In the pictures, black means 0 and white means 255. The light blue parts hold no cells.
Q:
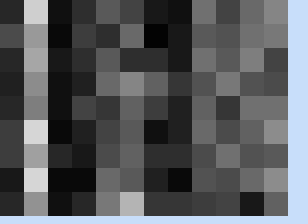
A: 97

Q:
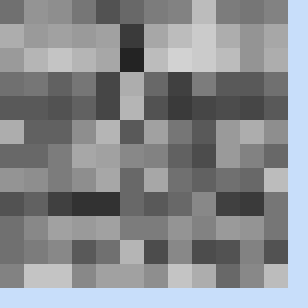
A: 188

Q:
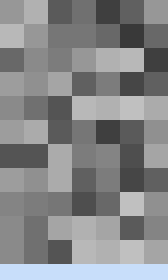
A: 165

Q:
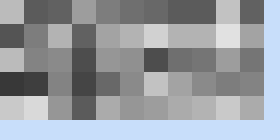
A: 171

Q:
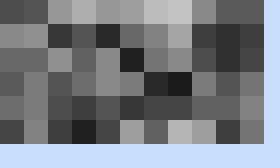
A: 115

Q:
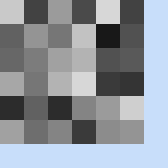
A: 148

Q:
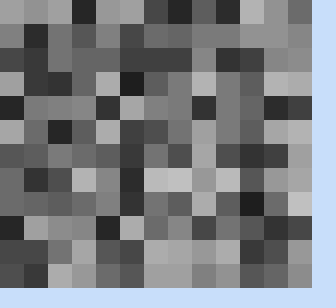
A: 140

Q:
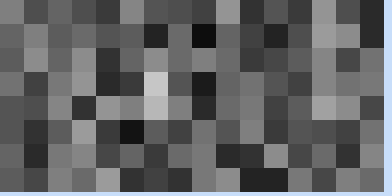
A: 106
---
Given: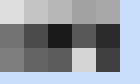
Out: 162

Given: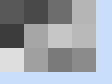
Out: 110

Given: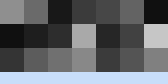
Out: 99

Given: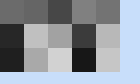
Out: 128

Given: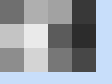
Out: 162

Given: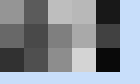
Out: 184

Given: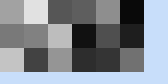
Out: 142

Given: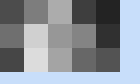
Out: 62

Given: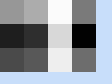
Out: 251

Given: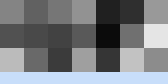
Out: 47
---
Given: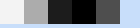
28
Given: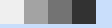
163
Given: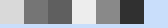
237
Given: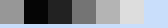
116
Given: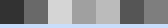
187
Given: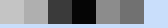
5
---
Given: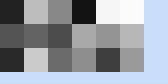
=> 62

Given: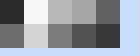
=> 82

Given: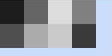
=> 202

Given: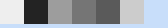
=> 90

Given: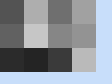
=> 58

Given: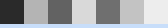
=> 195

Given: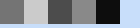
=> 137

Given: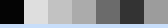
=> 51
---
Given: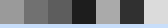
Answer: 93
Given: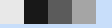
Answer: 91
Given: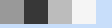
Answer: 188
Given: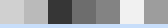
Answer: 54
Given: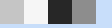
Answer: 39
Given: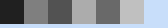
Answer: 82
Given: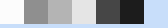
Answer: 180
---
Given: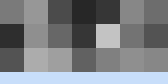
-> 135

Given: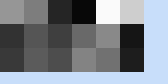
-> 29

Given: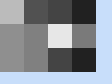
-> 33

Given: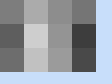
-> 73

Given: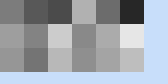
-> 190

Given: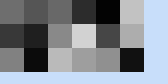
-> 17

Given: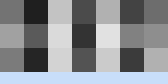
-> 177
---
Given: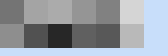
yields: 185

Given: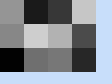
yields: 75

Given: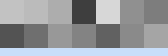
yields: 165

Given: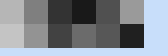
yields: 32

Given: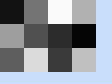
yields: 5

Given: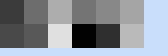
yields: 186
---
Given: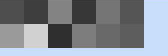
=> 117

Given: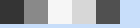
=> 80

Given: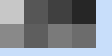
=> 137

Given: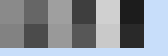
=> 208

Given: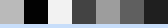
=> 157

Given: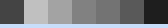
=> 115

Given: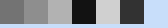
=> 208

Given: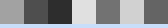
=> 114
